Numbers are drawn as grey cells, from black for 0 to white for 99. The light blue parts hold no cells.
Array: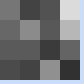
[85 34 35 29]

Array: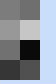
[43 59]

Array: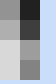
[13 68]

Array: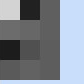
[37 40 11]

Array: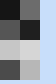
[42 33]

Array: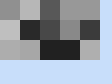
[59 53 13]

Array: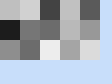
[35 72 92]
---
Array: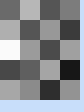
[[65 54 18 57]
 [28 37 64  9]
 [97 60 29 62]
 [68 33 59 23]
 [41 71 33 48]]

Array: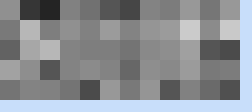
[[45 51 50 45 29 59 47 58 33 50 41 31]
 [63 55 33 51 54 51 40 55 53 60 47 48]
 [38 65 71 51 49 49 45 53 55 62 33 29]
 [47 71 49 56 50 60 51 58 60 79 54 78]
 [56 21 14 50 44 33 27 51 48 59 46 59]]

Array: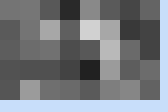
[[33 60 43 41 35 49 52 38]
 [32 31 31 26 13 60 36 42]
 [36 42 44 30 34 72 41 26]
 [35 45 65 37 81 65 22 26]
 [45 46 34 16 53 35 27 39]]

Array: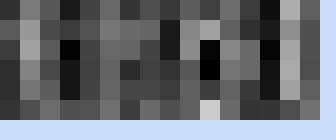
[[20 30 42 31 32 43 24 41 31 37 79 41 20 21 30 44]
 [18 45 36  8 26 39 27 27 23 37 24 38 22  8 62 37]
 [18 51 28  8 25 38 17 25 20 34  0 45 41  7 66 30]
 [23 62 35  1 26 40 39 26 10 54  2 52 41  2 64 31]
 [35 59 29 23 32 46 41 39 10 52 62 37 19 10 55 31]
 [19 47 34 10 26 40 21 30 22 36 25 42 23  6 67 37]]

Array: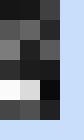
[[27 31 13]
 [97 85  4]
 [18 11 10]
 [48 13 35]
 [33 39 15]
 [ 8  9 25]]

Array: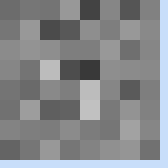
[[39 46 59 46 51 56 58 44]
 [51 49 48 54 48 46 63 52]
 [44 61 37 38 75 47 57 50]
 [45 41 53 49 73 52 35 49]
 [52 45 73 30 22 55 54 53]
 [54 57 55 49 49 59 43 52]
 [46 59 29 34 55 49 59 53]
 [42 46 45 59 26 52 33 50]]

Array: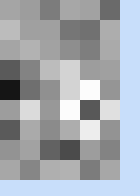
[[65 52 68 69 48 65]
 [57 63 38 29 61 51]
 [35 66 54 67 92 57]
 [61 85 59 98 34 87]
 [ 8 43 56 82 98 58]
 [35 51 73 82 61 62]
 [64 69 63 55 49 66]
 [73 62 62 46 44 67]
 [64 61 48 65 63 41]]

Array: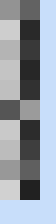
[[81 13]
 [59 37]
 [73 24]
 [78 17]
 [33 60]
 [74 19]
 [76 15]
 [70 22]
 [80 16]
 [57 38]]
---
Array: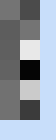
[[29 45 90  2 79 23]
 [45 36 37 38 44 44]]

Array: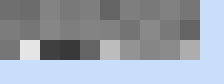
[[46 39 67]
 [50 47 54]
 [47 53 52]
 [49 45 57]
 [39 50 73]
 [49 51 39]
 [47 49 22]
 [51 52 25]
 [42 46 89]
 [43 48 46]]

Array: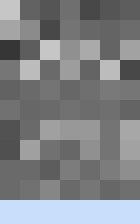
[[36 42 63 28 46 39 65 63 55 43]
 [33 39 39 73 47 43 45 45 48 40]
 [28 40 66 39 43 42 59 56 42 46]
 [43 45 56 61 40 44 59 40 48 41]
 [33 28 77 41 45 41 62 44 36 52]
 [38 54 36 73 41 40 41 62 41 44]
 [77 64 21 46 38 44 32 31 41 41]]

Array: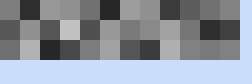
[[51 25 50]
 [44 18 47]
 [36 46 50]
 [23 63 68]
 [56 53 23]
 [61 47 33]
 [15 59 63]
 [44 31 48]
 [56 75 28]
 [59 33 15]
 [18 56 69]
 [49 34 43]]

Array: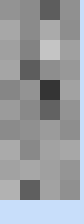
[[56 55 62 59 63 57 55 65 58 56]
 [36 66 76 55 20 38 60 63 62 63]
 [54 54 51 36 57 53 56 53 65 37]
 [57 65 62 64 52 60 54 66 63 69]]

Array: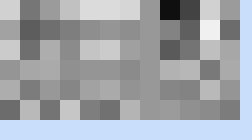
[[60 42 65 66 58 48]
 [81 93 74 47 72 54]
 [26 37 45 71 51 56]
 [ 6 51 35 69 52 60]
 [59 59 59 59 59 59]
 [83 55 62 54 57 70]
 [85 58 79 58 66 44]
 [85 55 76 58 63 49]
 [75 49 54 56 52 77]
 [60 43 67 66 59 45]
 [46 36 43 65 48 72]
 [81 63 79 58 67 42]]

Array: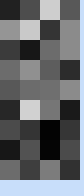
[[34 54 54 17 54 10 21 29 19]
 [80 20 42 36 43 46  1  2 48]
 [30 78  9 56 42 81 20 32 24]
 [13 58 23 42 34 15 29  9 42]]
